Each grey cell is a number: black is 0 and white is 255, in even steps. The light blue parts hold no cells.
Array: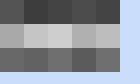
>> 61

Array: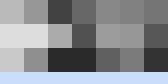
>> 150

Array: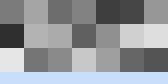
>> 165

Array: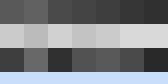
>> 97

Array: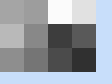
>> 157

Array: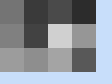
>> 58

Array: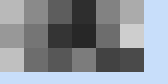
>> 138

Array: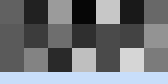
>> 33

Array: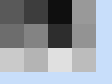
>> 61
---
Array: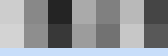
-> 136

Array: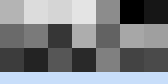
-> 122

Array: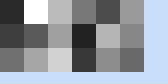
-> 90

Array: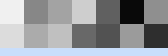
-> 135

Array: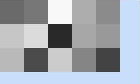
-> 219

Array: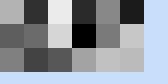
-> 107

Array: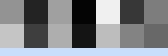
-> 35
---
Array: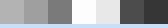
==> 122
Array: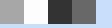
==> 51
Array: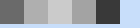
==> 203
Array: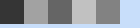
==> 101
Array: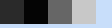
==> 102
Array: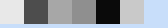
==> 167
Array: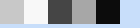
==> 69
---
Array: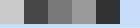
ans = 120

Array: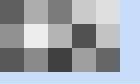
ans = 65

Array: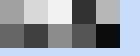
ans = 139

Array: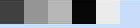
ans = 181

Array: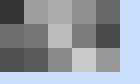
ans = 137

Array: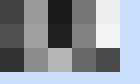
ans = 183

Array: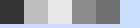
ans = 231

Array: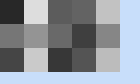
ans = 55
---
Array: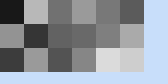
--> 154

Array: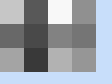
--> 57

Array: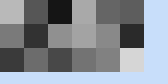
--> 108

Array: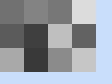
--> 57

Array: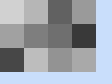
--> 189

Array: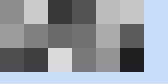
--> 62

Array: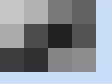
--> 49
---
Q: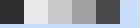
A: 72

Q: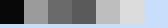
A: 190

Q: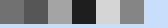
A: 213

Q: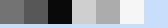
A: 172

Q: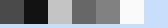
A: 129

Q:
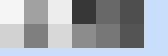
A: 104

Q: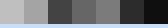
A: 123

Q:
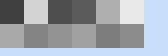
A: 175
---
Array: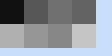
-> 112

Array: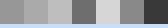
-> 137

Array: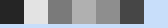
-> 142

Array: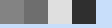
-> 223

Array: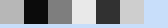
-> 49

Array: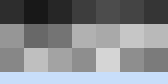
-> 68
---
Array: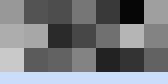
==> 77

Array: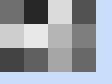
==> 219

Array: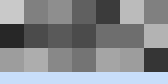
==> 142

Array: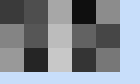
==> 167

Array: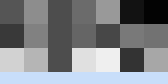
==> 77

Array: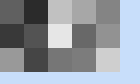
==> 193
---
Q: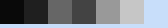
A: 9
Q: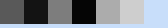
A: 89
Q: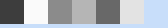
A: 61
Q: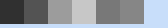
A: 48
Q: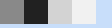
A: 137
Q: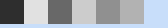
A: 46
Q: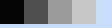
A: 5
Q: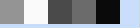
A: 148
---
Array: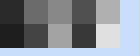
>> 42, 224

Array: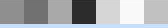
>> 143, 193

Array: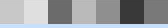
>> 200, 121

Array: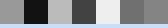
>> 153, 132

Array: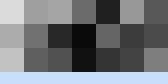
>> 219, 126

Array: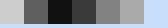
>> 205, 170

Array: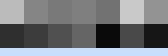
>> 187, 22

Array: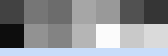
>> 66, 219
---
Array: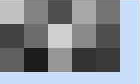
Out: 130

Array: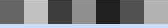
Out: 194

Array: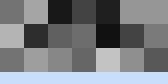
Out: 165

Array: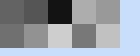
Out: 85

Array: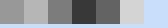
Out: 182

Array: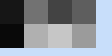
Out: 114
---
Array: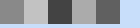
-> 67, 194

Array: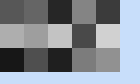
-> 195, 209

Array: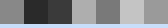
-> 174, 196

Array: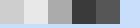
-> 171, 232

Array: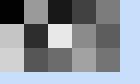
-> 232, 232

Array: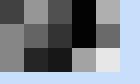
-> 51, 231
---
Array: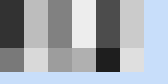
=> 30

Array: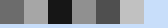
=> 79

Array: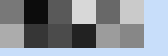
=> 156

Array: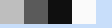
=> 15

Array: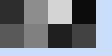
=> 31

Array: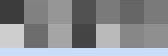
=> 135
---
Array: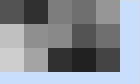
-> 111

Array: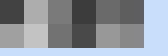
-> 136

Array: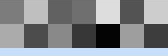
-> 61

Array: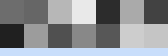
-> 197

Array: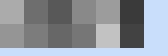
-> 66

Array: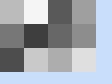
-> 141

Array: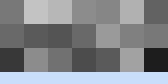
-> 120

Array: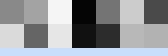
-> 178

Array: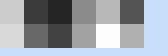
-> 176
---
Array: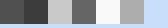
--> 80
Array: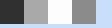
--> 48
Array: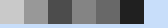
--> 201
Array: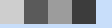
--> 206
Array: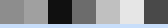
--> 141
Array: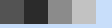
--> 83
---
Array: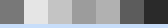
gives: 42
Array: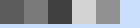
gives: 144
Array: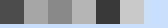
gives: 202
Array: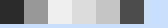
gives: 75
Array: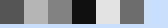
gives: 110
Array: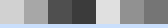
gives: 116
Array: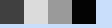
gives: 2
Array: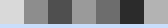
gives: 180
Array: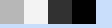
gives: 0
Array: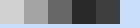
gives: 62
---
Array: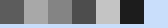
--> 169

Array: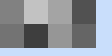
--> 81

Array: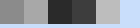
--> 139

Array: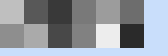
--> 170

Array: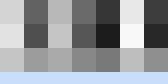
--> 170

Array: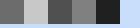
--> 108

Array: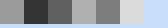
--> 52
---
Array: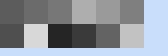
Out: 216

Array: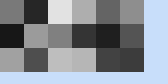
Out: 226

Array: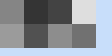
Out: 222

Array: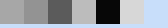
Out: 215

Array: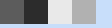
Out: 233

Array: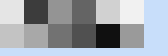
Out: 241

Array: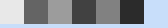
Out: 232

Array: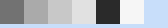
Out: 246
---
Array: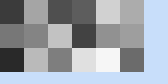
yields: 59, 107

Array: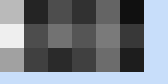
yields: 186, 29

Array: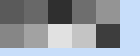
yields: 90, 61

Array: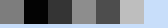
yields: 125, 190

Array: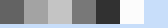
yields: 99, 252

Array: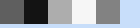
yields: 95, 130

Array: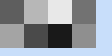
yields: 94, 143

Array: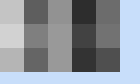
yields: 196, 79

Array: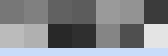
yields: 119, 228
